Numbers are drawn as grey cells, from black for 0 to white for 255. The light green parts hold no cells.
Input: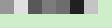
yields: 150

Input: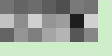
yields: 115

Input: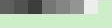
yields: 95

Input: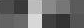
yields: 77

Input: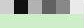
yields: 207

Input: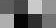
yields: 93

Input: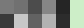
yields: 121

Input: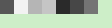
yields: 86

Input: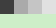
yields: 62
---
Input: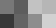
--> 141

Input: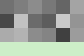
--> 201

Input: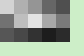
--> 168

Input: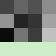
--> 52

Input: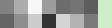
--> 179

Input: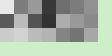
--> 153

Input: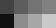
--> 167
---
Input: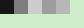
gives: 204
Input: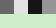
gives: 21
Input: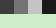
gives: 196
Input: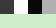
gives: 8
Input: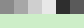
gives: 207
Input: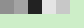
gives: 34
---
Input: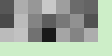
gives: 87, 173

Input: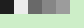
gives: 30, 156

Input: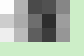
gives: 253, 150

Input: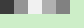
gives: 59, 129

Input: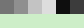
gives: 116, 60

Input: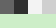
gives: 100, 207
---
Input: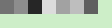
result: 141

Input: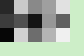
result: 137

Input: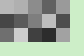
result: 126

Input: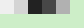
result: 177

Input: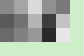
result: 136

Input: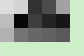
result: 97
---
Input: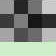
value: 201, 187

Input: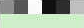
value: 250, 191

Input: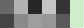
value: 197, 178

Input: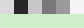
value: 245, 218

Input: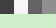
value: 246, 143

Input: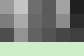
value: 196, 170

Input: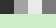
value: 234, 163

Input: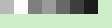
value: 252, 185

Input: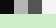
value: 244, 181

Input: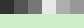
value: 232, 174
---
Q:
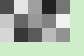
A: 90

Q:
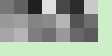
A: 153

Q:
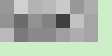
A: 159

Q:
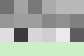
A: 207

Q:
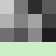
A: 84

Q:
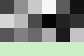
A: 172

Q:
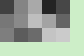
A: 107

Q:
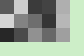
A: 145

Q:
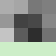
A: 92

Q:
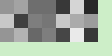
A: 70
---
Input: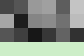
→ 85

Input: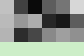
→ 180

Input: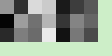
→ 41

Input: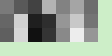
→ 95

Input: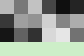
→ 21

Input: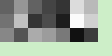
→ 135

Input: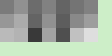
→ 186

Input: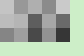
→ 133

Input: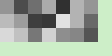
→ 217

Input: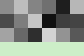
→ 163
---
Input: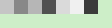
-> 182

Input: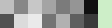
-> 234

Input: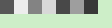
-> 131

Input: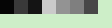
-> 20

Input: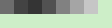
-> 52

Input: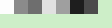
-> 110
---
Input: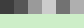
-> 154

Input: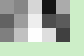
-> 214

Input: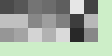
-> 116

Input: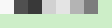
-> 57

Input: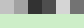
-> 50

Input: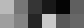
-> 53
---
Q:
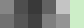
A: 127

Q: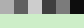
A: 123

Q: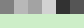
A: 50

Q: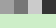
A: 203

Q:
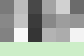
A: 172

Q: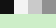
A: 202

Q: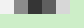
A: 95

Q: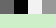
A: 242
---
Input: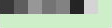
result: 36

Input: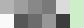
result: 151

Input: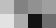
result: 19

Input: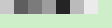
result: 187

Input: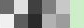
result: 178

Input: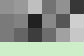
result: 161

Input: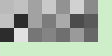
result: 154

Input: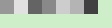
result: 180

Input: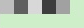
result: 61
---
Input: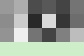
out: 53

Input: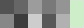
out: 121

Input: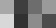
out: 109

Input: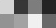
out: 125

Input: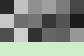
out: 84

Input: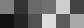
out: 205

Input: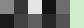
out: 20

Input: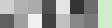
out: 52

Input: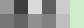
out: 96
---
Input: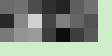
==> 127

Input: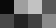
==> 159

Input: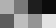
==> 120

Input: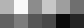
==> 199

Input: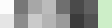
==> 111

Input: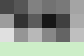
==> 23

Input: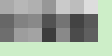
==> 116

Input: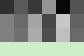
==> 71

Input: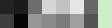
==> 194
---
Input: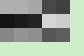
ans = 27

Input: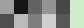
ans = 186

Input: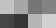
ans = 54

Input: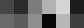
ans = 92

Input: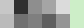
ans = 113

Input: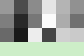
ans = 40
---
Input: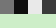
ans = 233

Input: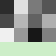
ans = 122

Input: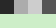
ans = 205

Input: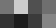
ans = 80

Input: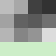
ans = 64

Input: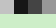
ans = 68

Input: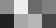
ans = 106
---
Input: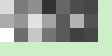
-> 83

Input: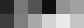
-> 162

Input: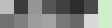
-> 73

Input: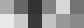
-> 115

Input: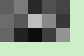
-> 55

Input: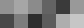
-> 153

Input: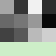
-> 9

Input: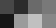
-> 121

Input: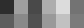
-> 115

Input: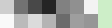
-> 243
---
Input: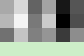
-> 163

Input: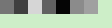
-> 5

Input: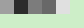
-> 124

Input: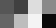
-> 64

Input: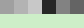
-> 38

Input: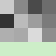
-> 136

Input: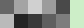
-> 208

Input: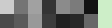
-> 139

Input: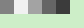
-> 163
